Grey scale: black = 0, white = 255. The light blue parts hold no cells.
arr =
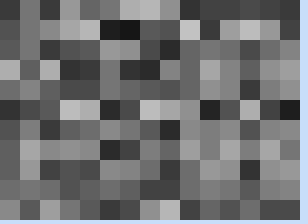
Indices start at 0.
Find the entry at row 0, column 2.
58
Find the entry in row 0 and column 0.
58
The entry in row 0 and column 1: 117
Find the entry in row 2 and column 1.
117
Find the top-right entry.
58
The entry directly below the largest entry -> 101
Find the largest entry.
194
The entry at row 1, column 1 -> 117
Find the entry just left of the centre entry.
74
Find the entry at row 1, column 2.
137
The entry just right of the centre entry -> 166
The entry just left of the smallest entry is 30
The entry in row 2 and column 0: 89
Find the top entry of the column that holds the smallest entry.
174
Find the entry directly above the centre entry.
89
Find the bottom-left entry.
137
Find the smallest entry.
22
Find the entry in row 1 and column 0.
82
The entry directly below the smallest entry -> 144
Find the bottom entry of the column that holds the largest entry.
66

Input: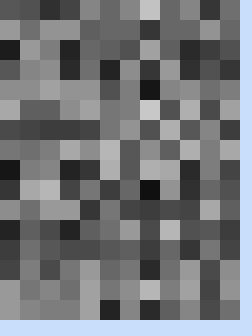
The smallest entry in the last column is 54
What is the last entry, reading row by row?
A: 111
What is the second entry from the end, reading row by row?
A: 74
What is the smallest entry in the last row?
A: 35
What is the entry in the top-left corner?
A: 87
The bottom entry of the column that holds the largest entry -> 42
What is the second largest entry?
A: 194
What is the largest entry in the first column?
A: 168
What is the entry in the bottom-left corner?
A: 153
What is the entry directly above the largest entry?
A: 22
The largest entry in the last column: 168
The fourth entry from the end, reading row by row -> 95
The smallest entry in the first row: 48
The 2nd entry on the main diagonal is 111
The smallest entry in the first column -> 22
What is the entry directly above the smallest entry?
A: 175
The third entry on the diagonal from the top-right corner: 42
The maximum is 200
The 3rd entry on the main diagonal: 125
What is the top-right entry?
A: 111
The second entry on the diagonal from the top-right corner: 147
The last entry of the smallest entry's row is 81
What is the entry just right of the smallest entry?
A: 147
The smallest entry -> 16
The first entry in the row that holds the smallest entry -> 54

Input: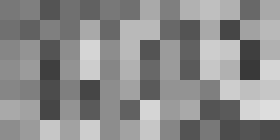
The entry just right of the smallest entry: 213
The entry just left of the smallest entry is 177
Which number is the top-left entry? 120
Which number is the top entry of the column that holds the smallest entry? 104
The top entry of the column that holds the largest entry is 169
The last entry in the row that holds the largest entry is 221
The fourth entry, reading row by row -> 112
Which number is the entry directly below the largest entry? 76
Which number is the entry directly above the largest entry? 198
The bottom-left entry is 141
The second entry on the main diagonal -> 97
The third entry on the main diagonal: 84
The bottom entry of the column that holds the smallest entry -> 84
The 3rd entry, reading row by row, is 84
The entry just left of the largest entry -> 213
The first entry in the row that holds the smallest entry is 141
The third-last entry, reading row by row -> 76
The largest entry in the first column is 169

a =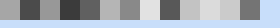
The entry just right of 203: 116
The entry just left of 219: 195

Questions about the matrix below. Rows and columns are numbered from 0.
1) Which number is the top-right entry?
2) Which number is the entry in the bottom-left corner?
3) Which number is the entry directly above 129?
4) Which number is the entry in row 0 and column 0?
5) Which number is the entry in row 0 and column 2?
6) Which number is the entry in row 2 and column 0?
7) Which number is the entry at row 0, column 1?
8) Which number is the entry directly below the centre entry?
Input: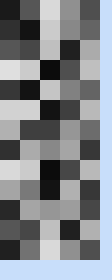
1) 79
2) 32
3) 79
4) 26
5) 217
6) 86
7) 86
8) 136

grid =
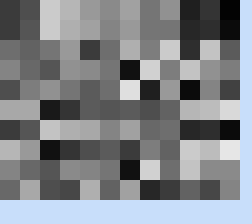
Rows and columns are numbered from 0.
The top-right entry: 3
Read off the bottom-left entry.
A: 104
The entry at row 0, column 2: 203
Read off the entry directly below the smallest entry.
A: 11
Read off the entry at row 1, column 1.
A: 85
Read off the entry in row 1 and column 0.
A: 59
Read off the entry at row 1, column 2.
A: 203
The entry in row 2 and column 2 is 117
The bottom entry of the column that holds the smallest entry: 132
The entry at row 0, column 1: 78
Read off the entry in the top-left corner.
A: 59
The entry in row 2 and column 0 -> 110
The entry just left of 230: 188

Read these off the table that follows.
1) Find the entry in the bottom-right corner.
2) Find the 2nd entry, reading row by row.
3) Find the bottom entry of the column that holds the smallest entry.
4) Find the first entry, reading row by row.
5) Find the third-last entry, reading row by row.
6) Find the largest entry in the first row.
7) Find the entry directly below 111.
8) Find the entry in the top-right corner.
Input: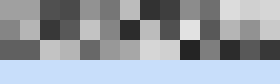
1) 56
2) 160
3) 36
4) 160
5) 44
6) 220
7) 88
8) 214

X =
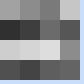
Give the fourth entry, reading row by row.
198
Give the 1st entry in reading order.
162
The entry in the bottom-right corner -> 100
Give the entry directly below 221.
94
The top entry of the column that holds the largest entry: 122

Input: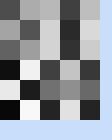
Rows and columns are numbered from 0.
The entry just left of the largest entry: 8
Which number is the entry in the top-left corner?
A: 77
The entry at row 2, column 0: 98
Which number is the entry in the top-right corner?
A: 190
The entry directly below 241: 28
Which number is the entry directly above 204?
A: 217
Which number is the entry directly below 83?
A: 158
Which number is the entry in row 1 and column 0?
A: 164
